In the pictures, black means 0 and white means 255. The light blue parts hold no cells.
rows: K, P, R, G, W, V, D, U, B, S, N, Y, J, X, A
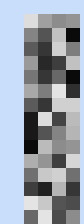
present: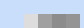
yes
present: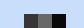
yes
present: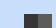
no
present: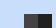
no
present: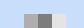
no
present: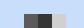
yes
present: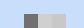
no

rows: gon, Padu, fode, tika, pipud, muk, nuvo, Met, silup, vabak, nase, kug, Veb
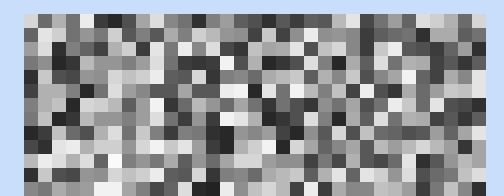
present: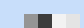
yes
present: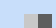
yes
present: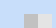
yes
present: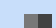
no
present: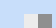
yes
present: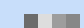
no

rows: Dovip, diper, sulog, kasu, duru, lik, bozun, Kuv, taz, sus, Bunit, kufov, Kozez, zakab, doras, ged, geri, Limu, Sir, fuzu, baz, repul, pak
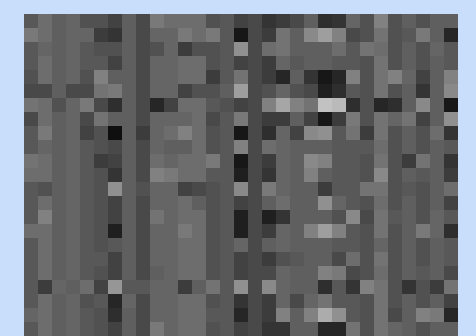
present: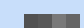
no
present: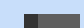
yes
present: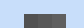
yes
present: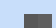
yes
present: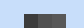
yes
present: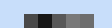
no
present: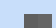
yes

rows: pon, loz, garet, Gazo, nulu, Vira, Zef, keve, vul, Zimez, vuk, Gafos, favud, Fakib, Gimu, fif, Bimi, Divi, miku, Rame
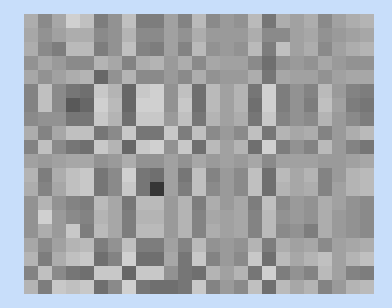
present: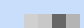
no
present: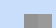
yes

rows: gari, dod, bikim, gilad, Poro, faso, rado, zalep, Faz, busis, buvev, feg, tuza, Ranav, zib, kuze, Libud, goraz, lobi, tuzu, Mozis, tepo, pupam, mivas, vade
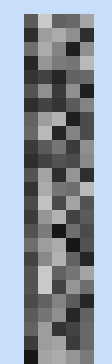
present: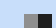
yes
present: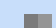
no
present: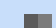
no

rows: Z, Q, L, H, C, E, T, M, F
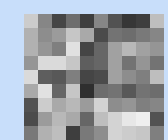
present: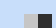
yes
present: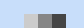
yes
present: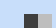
yes
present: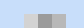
no

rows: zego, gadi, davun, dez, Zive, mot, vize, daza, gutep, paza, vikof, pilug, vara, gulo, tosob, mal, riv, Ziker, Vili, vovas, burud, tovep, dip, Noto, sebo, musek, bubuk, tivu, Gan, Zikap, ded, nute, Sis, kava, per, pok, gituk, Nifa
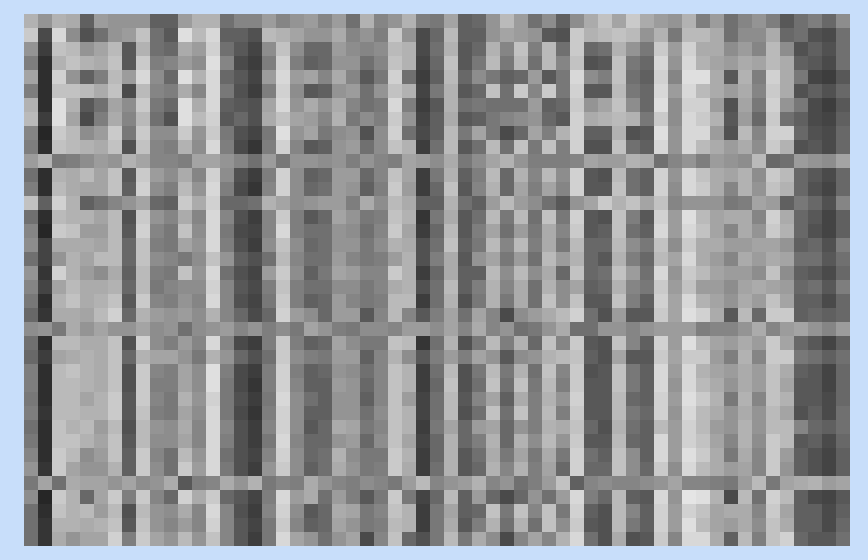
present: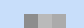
yes
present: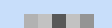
yes
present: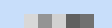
no
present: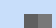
yes

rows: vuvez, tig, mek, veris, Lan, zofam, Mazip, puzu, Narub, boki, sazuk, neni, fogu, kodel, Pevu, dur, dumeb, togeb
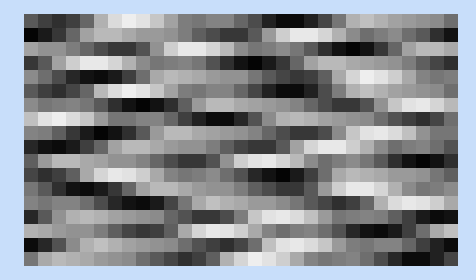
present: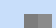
yes
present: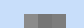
yes
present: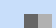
yes

